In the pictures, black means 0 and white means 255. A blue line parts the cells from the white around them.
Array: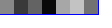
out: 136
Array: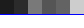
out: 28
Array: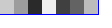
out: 203
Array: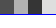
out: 79
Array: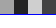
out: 164
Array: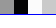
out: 152
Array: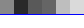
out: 136
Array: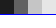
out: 29
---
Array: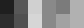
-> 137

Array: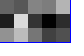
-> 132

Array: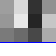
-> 217

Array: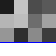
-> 196

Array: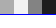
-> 242

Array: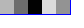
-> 2

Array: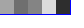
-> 132
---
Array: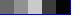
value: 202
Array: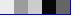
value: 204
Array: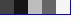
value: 189
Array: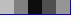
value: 13
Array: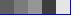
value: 150
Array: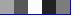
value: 252
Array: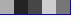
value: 70
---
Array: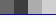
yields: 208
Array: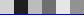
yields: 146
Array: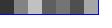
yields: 166
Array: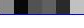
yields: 193
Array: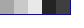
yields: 63
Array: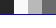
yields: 107
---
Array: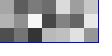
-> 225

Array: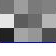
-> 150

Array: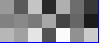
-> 145

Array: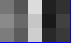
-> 41

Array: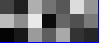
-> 51

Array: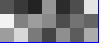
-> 92

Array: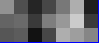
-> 158

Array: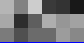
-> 156

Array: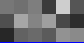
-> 146

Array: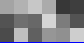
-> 144
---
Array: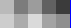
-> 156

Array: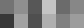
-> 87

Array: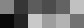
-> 92

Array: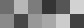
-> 124

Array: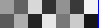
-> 216

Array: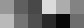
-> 72

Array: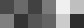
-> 65
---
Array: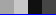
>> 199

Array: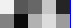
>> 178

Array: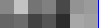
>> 44

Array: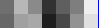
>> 72

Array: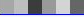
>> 153

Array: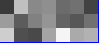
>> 245

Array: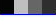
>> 191

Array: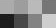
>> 72

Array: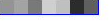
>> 191

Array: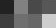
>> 111
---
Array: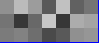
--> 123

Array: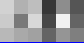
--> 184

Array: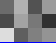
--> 221

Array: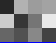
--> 102

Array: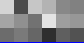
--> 108

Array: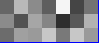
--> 108

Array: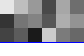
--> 67
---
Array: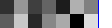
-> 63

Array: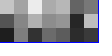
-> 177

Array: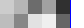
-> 108

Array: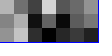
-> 16

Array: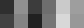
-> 60

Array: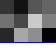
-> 202
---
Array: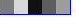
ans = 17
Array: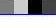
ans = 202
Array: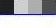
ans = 206
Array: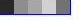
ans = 166
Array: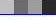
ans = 108
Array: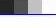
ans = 80
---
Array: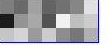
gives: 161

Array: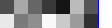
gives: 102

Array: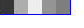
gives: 238

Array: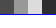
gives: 220

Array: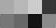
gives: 204

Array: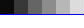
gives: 101

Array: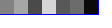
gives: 74
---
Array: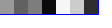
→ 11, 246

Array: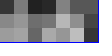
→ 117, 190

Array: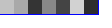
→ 136, 210

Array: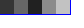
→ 33, 194

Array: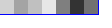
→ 231, 231

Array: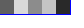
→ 140, 217
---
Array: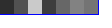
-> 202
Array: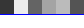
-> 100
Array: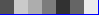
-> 173
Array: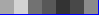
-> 114
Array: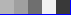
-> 111
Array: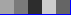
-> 45
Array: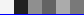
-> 143
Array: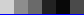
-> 106
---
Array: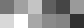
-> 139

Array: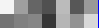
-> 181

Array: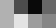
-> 227

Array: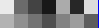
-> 130

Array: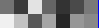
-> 38

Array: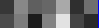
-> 226

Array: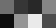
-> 148
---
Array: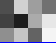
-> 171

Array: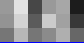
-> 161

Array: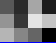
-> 228

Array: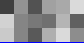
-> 181

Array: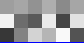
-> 69

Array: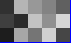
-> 144

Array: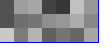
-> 172

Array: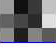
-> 43
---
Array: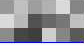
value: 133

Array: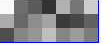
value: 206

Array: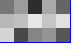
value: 101

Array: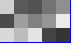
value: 143

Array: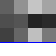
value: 164

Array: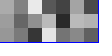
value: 74

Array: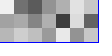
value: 199

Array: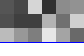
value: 146

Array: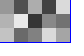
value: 218
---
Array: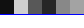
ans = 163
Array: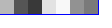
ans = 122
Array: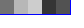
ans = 82
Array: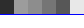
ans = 232
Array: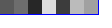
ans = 161
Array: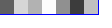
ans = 192
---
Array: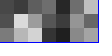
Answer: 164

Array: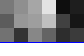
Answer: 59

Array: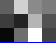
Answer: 67

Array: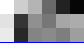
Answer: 158

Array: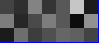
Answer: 67

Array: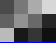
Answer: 16

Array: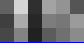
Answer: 139
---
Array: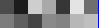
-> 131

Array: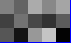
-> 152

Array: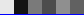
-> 76

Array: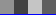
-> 66

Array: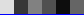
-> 80

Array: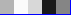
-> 216

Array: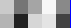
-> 214

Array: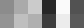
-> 60
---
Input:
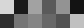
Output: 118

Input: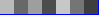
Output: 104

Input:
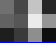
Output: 58

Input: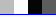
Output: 252

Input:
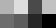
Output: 94

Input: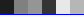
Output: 128
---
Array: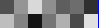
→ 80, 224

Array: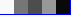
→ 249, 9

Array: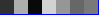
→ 48, 121

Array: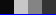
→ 10, 52

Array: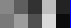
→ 135, 12

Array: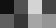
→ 16, 149

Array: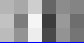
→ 181, 117

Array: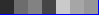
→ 44, 151
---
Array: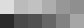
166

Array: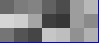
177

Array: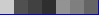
101

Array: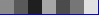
225

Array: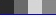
135

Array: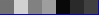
64
